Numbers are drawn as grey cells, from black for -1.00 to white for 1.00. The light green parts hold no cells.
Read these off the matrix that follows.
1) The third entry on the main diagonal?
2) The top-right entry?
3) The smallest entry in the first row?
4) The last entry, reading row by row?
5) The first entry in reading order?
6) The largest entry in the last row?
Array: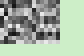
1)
0.61
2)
-0.48
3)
-0.71
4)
0.61
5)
0.03
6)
0.83

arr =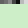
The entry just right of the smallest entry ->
0.46
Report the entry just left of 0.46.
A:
-0.88

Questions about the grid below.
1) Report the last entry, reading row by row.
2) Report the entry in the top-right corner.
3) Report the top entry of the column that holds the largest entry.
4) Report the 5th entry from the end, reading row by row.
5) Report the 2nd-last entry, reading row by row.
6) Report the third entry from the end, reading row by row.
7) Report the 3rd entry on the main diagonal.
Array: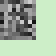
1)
-0.40
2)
0.27
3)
0.60
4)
0.05
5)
0.15
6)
0.05
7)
0.50

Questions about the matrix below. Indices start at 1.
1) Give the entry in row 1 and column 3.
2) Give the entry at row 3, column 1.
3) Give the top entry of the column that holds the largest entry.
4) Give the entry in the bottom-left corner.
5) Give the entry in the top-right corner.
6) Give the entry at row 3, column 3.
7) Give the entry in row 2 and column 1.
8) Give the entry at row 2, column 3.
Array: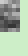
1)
0.24
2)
-0.11
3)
0.59
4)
-0.11
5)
0.12
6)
-0.11
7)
0.12
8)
0.12

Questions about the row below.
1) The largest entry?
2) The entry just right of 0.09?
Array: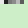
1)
0.81
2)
0.45

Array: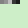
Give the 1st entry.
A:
0.02
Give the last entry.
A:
-0.79
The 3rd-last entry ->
0.50

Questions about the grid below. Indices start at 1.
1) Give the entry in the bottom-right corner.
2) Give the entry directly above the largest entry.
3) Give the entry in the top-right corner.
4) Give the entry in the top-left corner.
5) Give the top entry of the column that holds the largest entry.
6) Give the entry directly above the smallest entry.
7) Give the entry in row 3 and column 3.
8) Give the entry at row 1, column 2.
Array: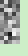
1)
0.44
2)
0.79
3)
-0.03
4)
-0.40
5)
-0.16
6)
0.33
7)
0.79
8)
0.66

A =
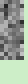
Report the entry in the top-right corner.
0.52
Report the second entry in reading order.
0.03
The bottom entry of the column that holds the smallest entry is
0.26
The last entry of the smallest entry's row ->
-0.41
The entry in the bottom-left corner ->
-0.28
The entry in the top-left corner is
0.26
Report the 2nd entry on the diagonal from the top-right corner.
-0.07
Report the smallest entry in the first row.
-0.28
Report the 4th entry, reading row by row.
0.03
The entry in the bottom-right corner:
-0.41
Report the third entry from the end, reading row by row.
0.14
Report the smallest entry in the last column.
-0.63
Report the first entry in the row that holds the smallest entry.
0.14
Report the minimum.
-0.73

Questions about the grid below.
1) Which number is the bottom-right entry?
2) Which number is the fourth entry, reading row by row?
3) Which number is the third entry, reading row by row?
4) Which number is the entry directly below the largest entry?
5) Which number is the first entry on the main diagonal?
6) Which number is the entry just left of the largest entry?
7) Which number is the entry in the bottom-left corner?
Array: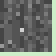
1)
-0.34
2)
-0.24
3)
-0.04
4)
-0.24
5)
-0.46
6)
-0.34
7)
-0.46

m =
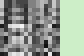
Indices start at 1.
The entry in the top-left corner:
0.56
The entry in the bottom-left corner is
-0.77
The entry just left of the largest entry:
0.80
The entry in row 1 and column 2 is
-0.45
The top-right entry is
0.01
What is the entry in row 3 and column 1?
0.23
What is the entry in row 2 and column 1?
0.56
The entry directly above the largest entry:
-0.33
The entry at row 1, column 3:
-0.56
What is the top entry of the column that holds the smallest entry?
0.34
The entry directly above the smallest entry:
-0.77
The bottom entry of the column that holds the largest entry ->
0.80
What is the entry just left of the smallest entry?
-0.21
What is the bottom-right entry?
-0.66
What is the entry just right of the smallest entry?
0.12
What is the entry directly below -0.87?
0.56
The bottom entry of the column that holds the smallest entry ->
-0.77
